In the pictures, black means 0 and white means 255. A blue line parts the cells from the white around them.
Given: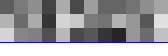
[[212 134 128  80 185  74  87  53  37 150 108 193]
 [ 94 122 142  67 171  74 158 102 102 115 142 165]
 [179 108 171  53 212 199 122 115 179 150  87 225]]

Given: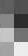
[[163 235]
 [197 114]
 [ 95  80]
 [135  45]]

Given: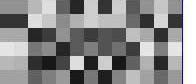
[[229 221 119 139  38  89 126  83 112  60 229 126 229]
 [184 177  46  24  68 221  30 205  24  97 177  38 184]
 [169 169  38  60 146  89  60  83  76 191 169  46 169]
 [161 161  97 126 153  24 119  30 132 191 161 105 153]
 [146 146 184 221  97  38 205  52 205  89 146 198 146]
 [ 52  52 221 198 139 177 205 191 191 105  46 213  52]]

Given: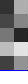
[[189 226]
 [ 50 174]
 [ 64 147]
 [ 70 133]
 [119  37]]

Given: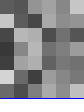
[[ 71 183 175  77 113  85]
 [ 63 162 175  98 120 113]
 [ 56 135 183 113 127 156]
 [212 106  63 156 135 120]
 [198  92  71 169 141 148]
 [ 92  85 148 162 135 198]
 [106  77 127 169 141 191]]

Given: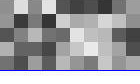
[[143 221 136 227  84  65  78  53 114 157]
 [ 84 130 184 114 106 227 191 184  92  65]
 [177  99  99  71 163 199 233 191 163  78]
 [114  78 157  92 184 149 122 199 149 170]
 [149  59 122  53 207 170 177 214 191 143]]

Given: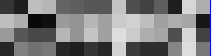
[[190 174   9  15 154 147 182 160 203 209 190 160 174 166  23]
 [ 38 128 113 120  38  30  53  38 209  59  45  45 134 221 120]
 [154  87  72  72 182 147 196 160 221 203 174 166  79 215  66]
 [ 53  30 190 182 100  94  87  87 196  79  66  94  30 215 174]]

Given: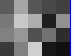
[[121 200 174  31 145]
 [ 92 166  86  72  64]
 [129 151  80 114  45]
 [ 57 129 207  24  16]]
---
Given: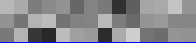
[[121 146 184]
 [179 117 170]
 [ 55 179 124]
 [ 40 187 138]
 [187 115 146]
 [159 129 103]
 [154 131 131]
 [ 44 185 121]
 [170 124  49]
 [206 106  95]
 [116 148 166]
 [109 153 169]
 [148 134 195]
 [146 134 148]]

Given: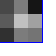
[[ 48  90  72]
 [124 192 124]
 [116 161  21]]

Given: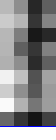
[[104 250 205 241 176 181 183 203 185]
 [ 53 178 143 192 142  96 126 181 142]
 [ 20 118  87  82  43  54  24  53  39]
 [ 65 157 155 163  96 129  40 132  95]]

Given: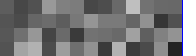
[[ 83  87  84  93]
 [164 112  75  71]
 [178 151 102  81]
 [ 76  69 108 153]
 [157 106  93 128]
 [111  58 120 124]
 [145 114 149  71]
 [ 58 111 122  77]
 [178 105 122 105]
 [ 59 161 101 191]
 [ 75  95 145 114]
 [143 129  54 105]
 [ 35 147  81 104]]

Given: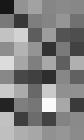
[[191 193  35 202 136 220 141 194 121  23]
 [174  62 127 171  72 166 179 210  55 147]
 [167 108 118 104  64 127 148  93 126 162]
 [145  66 250 202  46 168  50 157 132 134]
 [150 131 168 144 135  95 122  83 149 138]
 [139 138  58 145  97 176  66  78 113 135]]

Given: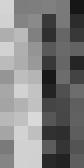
[[133 122 165 184 164 167 149 187 210 174 209 212]
 [209 209 210 192 178 210 189 173 175 186 132 125]
 [208 209 191 217 193 195 181 153 148 128 138 126]
 [ 40  92  49  87  69  36  25  56  89  47  57 128]
 [ 34  53  46  71  72  80 108 102 106 102 121 122]
 [ 93  83  93  97  95 109  67  37  99  56  44  22]]

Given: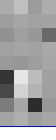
[[165 124  72  52 154 161 146 158 171]
 [175 167 210 229 151 165 160 166 191]
 [158  44 179 188 158 162 152 161 155]
 [167 151 160 160 166 169 105 163 173]]
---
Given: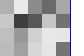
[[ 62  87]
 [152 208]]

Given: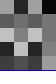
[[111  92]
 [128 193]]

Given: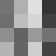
[[190 214]
 [ 99 153]]

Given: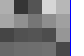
[[144 118]
 [ 81  84]]

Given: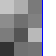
[[112 129]
 [ 84 185]]

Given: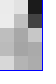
[[191  66]
 [168 199]]

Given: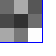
[[ 49 110]
 [120 253]]
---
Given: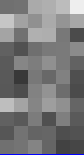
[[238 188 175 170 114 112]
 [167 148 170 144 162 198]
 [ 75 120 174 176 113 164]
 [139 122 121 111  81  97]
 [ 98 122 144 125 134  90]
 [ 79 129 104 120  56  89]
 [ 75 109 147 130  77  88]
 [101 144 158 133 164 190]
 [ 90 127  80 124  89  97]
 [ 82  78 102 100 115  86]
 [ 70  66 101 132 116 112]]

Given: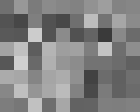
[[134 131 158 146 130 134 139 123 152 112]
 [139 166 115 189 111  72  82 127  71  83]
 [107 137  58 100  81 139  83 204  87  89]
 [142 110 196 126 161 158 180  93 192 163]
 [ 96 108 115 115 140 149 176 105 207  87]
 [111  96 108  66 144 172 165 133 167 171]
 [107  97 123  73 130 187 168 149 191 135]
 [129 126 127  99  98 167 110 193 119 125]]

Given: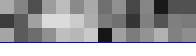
[[ 81  81  25 133  71 144 111 169 138 188 157  78 132 170]
 [122 127  84 128  53 112 123 173 203 219 219 161  91  60]
 [142 129 177 147 124 160  22 201 183 190 144 109  91 165]]

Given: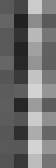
[[135 203  70  89]
 [ 90 140  33 101]
 [118 185  51  89]
 [ 97 161  35  89]
 [ 95 148  40 102]
 [121 196  58  86]
 [149 211  95  92]
 [ 92 156  38  94]
 [144 203  86  92]
 [102 172  47  87]
 [149 211  88  89]
 [116 188  56  85]]

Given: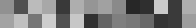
[[174  58 202  47  39 138 161 149 174  57 168 187  80 145]
 [157  58  52 104 120 127 100  49 199  81 205 118 192 163]]

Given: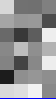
[[128 112 113 215]
 [ 76 153 151 165]
 [238  93  56 105]
 [178 143 190 136]
 [237 136  68 131]
 [142 150 143  28]
 [136 242 222 217]]
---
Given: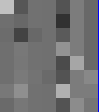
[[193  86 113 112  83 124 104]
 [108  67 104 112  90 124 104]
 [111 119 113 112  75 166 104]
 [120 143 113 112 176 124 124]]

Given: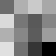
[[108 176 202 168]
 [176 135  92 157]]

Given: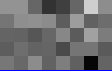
[[147 147 102  50  63 102 207 141]
 [100  99  86 103 135  91 161 124]
 [119 104 140  98 126  96   6 100]]

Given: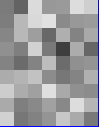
[[123  99 219 152 154 221 207]
 [134 184 158 104 175 131 169]
 [131 107 131 189 108 144 148]
 [205 172 160 223 169 144 140]
 [209 119 130 148 199 170 121]]

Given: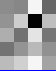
[[140 135 245 103]
 [174 113 228 118]
 [187 208 246 163]]

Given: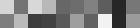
[[213 116 216 184 103 109 129  93  38 119]]
